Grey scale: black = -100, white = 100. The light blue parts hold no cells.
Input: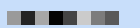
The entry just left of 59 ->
-47
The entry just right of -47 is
59
